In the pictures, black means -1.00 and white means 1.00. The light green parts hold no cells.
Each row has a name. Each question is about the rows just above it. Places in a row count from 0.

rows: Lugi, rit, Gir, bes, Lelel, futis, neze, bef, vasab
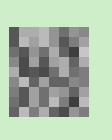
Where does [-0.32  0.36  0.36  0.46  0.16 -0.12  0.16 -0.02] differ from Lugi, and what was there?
7, [0.07]
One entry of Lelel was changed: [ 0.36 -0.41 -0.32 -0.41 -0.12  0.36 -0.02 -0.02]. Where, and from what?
6, [-0.12]

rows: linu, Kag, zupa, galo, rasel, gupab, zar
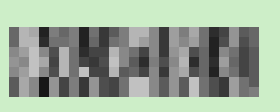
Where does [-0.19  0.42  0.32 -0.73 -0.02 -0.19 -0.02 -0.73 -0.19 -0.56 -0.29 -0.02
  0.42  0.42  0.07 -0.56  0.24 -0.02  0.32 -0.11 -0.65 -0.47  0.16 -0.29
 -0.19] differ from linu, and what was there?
8, [-0.11]
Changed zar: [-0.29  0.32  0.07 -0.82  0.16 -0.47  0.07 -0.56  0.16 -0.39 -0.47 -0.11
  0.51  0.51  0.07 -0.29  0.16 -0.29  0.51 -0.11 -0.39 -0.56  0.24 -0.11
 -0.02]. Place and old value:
6, [-0.02]
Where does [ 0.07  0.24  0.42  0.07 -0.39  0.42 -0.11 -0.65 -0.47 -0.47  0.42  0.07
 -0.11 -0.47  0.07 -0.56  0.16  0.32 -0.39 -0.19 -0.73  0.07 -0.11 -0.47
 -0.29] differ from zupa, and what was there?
2, [0.51]
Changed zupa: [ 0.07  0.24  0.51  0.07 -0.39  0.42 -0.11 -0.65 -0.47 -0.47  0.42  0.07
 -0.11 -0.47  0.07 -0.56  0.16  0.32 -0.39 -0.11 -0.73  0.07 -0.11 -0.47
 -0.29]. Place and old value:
19, [-0.19]
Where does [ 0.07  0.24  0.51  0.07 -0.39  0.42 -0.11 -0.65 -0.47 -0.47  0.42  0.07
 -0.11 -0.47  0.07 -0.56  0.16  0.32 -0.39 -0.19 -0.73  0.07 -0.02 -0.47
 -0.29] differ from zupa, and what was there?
22, [-0.11]
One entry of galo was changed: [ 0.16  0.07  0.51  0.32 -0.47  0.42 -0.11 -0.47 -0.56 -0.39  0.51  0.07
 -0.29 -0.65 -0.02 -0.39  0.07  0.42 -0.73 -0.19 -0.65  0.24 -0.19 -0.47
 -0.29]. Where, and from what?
18, [-0.65]

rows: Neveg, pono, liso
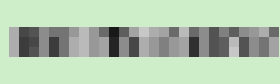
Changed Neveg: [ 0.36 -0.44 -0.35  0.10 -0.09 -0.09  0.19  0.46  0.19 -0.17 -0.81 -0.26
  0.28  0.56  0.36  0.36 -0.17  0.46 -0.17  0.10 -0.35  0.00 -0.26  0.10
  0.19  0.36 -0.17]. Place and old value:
15, [0.28]
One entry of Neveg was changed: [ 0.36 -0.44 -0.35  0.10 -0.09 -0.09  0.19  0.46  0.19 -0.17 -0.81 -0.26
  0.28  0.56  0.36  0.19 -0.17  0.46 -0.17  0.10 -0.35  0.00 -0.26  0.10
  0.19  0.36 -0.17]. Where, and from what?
15, [0.28]
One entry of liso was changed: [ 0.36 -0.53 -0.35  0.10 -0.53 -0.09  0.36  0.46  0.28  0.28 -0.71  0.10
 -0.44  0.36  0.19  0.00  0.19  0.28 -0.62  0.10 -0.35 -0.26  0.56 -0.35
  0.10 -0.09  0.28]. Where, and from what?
8, [0.19]
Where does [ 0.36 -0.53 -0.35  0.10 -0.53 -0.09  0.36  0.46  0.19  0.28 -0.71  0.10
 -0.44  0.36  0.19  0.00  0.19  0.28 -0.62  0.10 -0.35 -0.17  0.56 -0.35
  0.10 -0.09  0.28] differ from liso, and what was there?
21, [-0.26]
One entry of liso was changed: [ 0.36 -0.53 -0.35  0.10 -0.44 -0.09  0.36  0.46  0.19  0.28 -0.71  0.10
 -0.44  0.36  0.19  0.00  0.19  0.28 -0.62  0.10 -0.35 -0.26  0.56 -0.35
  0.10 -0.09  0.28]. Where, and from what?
4, [-0.53]

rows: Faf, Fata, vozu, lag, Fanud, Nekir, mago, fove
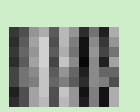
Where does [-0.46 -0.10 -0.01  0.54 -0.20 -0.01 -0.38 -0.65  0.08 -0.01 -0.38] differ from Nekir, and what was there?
6, [-0.29]
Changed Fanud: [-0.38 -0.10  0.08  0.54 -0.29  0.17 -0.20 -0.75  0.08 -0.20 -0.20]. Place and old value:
0, [-0.46]
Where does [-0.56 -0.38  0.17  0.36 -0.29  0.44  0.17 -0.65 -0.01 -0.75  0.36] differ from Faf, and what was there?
8, [-0.10]
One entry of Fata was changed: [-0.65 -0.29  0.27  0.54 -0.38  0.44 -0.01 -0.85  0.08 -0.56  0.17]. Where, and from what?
3, [0.63]
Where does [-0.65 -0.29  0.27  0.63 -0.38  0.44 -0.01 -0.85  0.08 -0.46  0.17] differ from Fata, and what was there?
9, [-0.56]
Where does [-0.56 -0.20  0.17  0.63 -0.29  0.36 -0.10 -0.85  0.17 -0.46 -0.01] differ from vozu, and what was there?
10, [-0.10]
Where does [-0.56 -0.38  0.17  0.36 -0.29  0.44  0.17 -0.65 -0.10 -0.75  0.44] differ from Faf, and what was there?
10, [0.36]

